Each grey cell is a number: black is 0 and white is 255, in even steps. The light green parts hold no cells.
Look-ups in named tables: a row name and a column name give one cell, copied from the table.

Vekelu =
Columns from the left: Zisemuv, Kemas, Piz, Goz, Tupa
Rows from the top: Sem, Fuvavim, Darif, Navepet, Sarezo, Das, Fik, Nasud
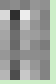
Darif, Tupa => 132
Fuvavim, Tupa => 130
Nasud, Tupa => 131
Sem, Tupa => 144
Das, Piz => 142
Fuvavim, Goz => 165
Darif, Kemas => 94
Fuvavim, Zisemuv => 217
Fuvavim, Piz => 237
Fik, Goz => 150
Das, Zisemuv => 151
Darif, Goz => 148
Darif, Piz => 187
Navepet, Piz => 162

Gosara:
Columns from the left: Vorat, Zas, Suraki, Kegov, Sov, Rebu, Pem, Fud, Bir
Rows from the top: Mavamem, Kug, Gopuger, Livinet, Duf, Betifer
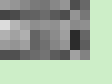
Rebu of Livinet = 139
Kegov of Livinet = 100
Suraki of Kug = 96
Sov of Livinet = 120
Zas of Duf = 148
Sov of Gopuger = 148
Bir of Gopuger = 143
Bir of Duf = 93
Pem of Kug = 77
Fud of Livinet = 42
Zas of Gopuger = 181
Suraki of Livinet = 175
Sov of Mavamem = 118
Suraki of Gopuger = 162
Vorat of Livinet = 177
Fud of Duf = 44

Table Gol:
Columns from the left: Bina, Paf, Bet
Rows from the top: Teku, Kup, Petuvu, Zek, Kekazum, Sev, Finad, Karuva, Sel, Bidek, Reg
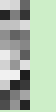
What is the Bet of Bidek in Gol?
165
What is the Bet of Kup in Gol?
52
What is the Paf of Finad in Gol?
150
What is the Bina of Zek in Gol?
142
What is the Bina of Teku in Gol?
222
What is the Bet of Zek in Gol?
117
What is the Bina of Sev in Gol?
235
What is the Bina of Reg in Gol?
77
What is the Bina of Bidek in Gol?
62
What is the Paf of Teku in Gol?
213
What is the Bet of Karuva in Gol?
29
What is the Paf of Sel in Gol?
35
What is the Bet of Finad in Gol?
223
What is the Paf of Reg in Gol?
147

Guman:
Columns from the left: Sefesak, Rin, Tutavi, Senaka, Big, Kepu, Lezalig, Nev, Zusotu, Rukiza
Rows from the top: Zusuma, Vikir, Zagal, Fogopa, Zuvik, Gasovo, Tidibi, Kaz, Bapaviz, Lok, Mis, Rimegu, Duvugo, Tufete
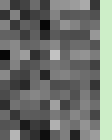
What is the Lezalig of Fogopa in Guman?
78
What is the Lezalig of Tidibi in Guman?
111
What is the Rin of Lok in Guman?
96
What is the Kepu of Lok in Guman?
101
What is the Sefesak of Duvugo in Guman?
83
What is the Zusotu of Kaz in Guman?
109
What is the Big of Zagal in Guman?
6
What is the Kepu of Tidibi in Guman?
119
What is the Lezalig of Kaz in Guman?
131
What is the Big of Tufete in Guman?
14
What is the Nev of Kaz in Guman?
117
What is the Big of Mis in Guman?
65
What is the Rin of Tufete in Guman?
181
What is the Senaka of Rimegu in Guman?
91
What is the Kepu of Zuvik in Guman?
136
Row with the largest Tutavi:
Gasovo

